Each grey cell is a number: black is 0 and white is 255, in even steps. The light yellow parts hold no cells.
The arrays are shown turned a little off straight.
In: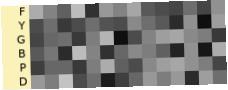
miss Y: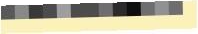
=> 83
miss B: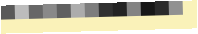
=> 118
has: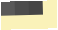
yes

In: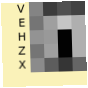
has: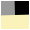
yes
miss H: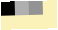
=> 153
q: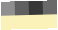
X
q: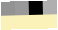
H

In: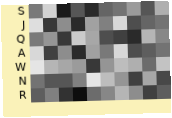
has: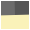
no
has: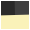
no
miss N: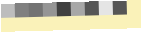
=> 72
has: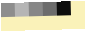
no

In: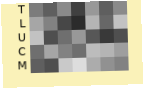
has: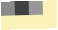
yes
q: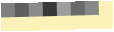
T
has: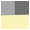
no

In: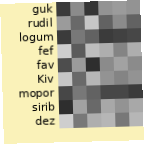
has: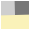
yes
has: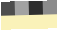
no
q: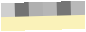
dez
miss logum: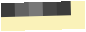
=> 65

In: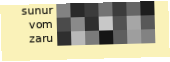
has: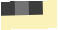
yes
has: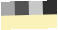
no
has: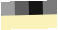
no
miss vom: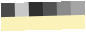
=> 88

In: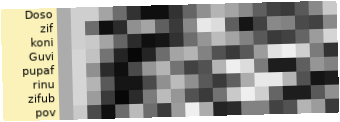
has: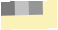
no
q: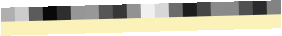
zif

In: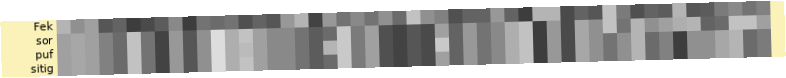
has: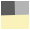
yes
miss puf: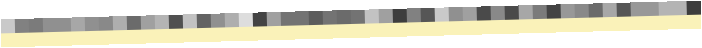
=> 187
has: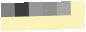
no
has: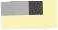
no

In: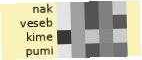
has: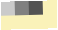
no
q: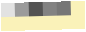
pumi

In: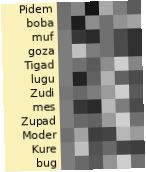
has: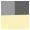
no
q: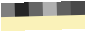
lugu
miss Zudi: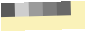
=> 118
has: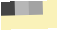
no

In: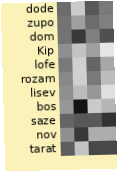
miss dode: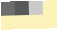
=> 121
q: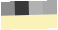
nov

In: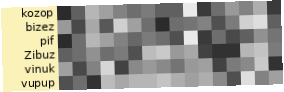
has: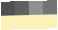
no
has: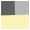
yes
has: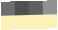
no
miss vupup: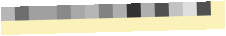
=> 188
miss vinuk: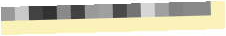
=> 123
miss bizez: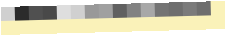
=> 88
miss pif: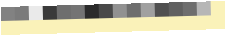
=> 103

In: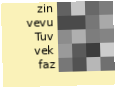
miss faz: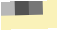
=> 112
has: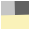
no
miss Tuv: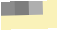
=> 132

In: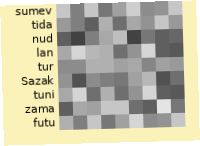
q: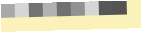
tuni
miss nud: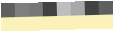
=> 103
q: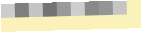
sumev
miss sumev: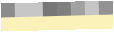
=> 206
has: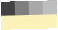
yes

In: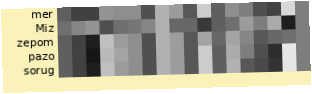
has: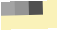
no
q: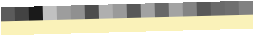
zepom
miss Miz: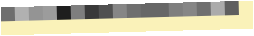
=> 118
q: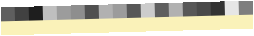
sorug

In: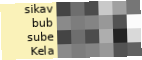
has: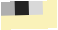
yes
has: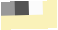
yes

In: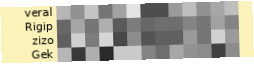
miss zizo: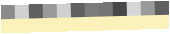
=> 84
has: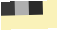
yes
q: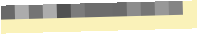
Rigip

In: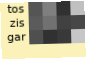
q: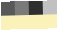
tos
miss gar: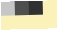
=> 57
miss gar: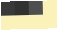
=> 198
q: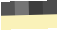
zis

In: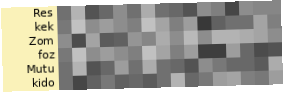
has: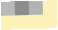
yes
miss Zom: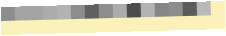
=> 149

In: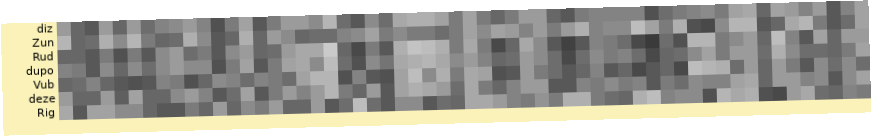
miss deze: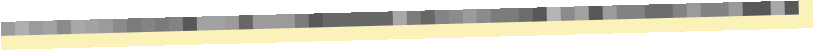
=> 95
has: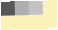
yes
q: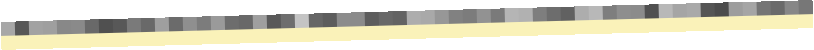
Rig
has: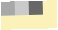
yes
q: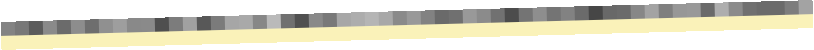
dupo
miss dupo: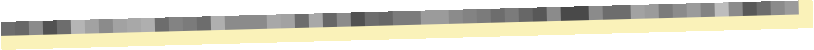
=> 116
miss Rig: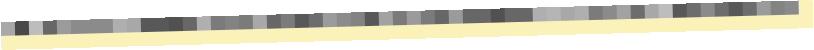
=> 147

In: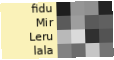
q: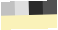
Leru
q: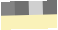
lala
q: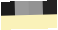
fidu
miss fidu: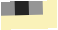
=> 30
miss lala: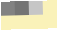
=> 108
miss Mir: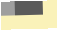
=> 96
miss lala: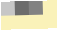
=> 116

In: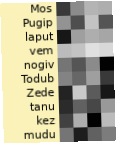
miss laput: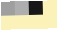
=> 166
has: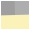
yes
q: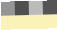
Pugip
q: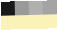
laput

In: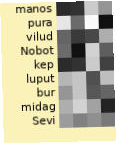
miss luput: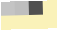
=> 182
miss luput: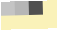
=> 190
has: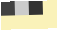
no

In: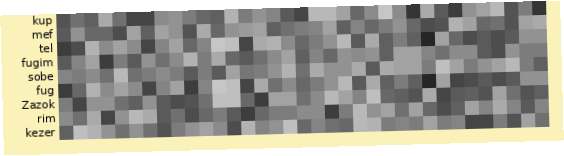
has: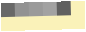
yes
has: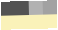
no
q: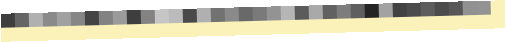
fug
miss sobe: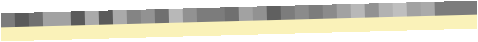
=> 118
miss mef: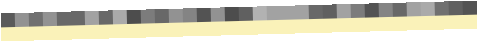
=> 154
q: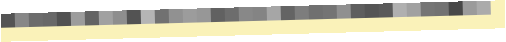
mef

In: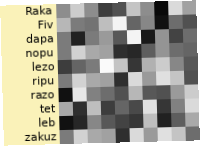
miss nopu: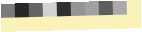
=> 109
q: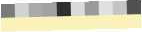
ripu
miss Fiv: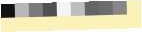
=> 115
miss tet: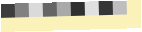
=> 73

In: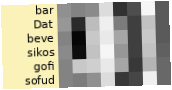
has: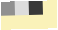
yes
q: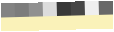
sofud
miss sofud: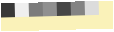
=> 104
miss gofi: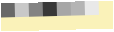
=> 207
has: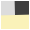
no
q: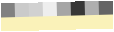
gofi
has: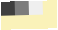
no

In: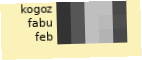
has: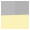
no
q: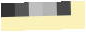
feb
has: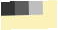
no
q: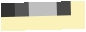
kogoz
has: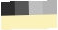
no
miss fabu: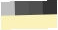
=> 185
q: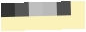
fabu

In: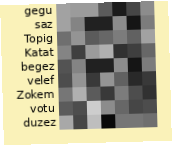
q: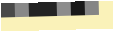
begez
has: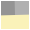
no
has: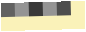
no
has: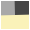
yes
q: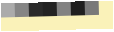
saz
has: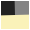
no

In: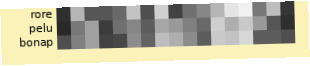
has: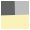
yes
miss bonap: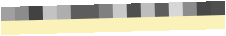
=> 99
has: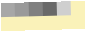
yes

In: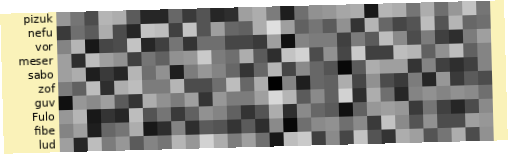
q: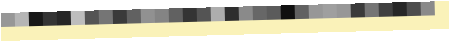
Fulo
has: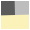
yes
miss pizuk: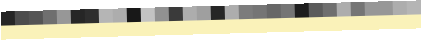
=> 166
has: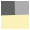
yes

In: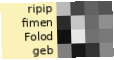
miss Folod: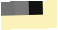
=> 230
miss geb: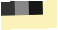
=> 128
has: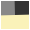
no

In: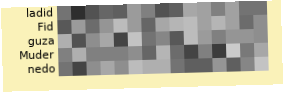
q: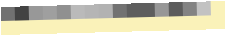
nedo
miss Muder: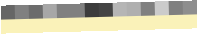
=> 121

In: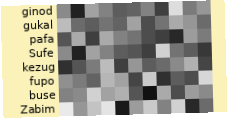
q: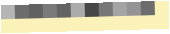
gukal
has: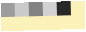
yes
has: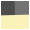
yes
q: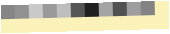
buse

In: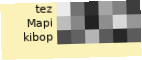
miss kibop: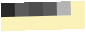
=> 98
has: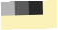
yes

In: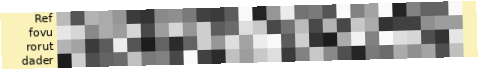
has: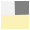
yes
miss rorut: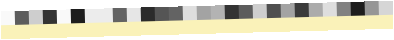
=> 242

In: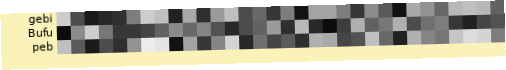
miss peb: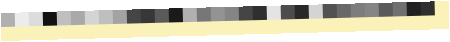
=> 197
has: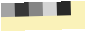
yes
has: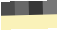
no
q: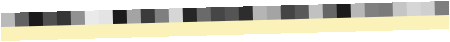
peb
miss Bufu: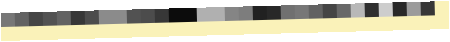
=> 61
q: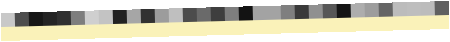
gebi

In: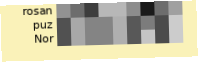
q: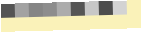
Nor
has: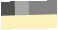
yes
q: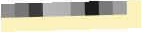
rosan

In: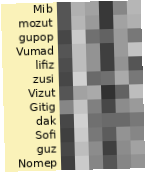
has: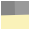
no
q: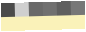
dak
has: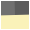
no
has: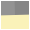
yes
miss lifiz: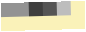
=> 77
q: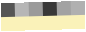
mozut
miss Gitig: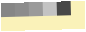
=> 128

